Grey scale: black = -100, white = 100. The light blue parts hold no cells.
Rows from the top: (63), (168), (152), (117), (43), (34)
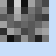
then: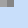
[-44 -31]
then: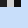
[ 27 -20]
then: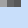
[-20 -31]
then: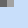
[ -9 -20]
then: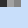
[-44 -31]
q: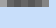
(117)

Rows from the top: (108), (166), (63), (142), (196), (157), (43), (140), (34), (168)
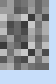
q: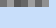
(157)
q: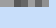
(166)
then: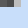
[-9 36]
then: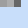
[13 -9]
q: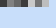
(43)

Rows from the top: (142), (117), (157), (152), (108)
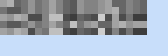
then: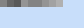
[-20   3]
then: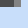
[50 50]
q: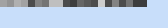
(108)
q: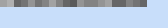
(142)
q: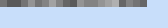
(117)
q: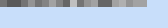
(152)
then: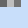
[16 27]

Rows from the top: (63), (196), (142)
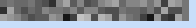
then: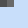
[-28   4]
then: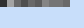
[  4 -28]

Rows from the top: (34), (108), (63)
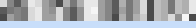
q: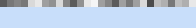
(108)
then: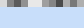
[ 59 -41]
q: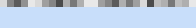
(34)

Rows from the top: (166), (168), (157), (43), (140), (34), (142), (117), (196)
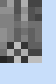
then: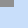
[-36  13]
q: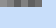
(34)
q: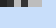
(196)
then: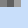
[-36 -47]
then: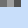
[ 37 -47]

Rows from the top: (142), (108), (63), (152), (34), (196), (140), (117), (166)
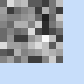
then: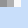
[ 49 -53]
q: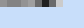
(63)
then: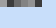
[38 -7]
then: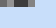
[ 59 -29]
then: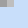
[38 25]
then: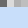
[-29 -29]
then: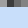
[ 15 -53]

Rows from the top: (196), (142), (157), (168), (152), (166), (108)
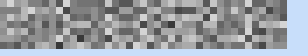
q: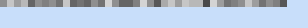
(157)
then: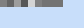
[-21  55]

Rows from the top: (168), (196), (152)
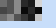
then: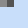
[-57 -80]
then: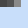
[-92 -68]

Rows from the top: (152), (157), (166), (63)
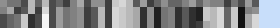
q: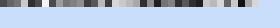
(166)
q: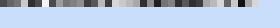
(63)
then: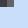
[ 12 -21]

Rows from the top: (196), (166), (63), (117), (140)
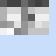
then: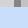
[66 66]
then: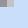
[53 53]
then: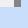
[-29  88]
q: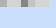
(166)

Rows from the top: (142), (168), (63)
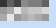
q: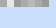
(63)
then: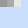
[44 55]
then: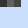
[ 8 -2]
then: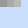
[33 20]

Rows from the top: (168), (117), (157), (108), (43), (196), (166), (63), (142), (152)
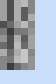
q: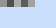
(196)
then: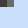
[ 5 15]

